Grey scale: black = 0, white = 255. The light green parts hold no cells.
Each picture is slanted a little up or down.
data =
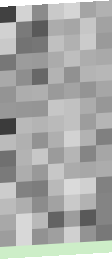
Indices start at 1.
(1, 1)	65
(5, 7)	183
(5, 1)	169
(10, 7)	166
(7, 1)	152
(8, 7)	181
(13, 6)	178
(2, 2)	122
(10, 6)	133
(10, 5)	181
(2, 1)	209
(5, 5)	145
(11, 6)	167
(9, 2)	176
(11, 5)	171
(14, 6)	89
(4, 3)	154
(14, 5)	157
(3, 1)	201
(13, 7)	132
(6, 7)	166
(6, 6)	148
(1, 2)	211
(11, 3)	153
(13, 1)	187
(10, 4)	155
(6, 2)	173
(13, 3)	140
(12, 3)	125
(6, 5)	163
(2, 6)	198
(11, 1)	122

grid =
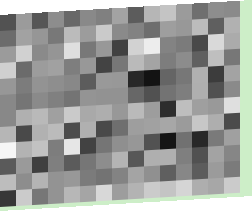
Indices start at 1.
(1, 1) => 82
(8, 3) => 177
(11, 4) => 147
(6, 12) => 126
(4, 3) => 156
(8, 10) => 161
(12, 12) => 213
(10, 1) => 90
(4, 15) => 119
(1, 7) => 128
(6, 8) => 146
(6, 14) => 81
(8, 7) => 73
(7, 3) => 185
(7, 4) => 160
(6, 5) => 116
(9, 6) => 66
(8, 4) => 187
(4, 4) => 161
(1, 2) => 155
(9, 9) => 151
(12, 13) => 174
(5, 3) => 147
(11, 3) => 180
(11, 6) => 123
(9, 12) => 113
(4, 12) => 140
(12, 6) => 165
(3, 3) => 138
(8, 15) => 75
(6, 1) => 136
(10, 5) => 91
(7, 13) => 159
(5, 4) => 142
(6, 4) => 128
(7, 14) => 153
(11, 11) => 95
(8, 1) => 182
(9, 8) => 143

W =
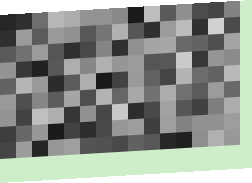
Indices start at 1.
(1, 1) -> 38
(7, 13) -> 65
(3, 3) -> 155
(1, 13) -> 76
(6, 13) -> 91
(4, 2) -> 56
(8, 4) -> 27
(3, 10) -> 165
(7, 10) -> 73
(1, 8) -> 136
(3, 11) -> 167
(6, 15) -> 105
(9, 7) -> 81
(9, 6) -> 84
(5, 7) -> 26
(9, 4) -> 151
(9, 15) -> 152
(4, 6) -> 135
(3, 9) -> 144
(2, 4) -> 154
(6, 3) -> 134
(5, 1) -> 99
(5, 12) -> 180
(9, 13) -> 142
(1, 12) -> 143
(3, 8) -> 48
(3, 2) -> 114
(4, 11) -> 88
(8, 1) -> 62
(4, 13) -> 55
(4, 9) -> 155
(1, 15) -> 131
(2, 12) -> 188
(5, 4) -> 44

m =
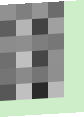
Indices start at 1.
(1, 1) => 145
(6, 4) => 185
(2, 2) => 181
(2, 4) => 160
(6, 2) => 192
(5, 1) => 117
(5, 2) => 138
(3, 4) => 119

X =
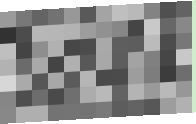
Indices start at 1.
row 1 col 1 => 154
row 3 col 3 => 142
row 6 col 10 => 154
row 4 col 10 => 128
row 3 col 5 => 71
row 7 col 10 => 87
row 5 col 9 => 157
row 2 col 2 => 76
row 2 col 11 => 103
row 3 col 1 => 191
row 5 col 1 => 215
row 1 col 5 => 152
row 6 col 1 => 134
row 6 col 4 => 74
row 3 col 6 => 76
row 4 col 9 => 163
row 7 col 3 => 175
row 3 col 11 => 76
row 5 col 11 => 60
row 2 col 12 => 136
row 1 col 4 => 114
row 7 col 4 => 115
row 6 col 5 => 111
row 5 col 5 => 91
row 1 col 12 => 99

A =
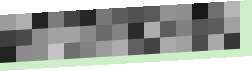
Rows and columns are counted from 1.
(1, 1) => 156
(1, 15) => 182
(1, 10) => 90
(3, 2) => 140
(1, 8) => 92
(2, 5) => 163
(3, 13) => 76
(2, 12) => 129
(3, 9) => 96
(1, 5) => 67
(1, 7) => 120
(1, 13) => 23
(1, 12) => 142

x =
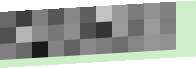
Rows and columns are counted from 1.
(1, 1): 104
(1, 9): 124
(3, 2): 105
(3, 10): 150
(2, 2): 181
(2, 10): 154
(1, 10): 145
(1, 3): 128
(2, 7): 53
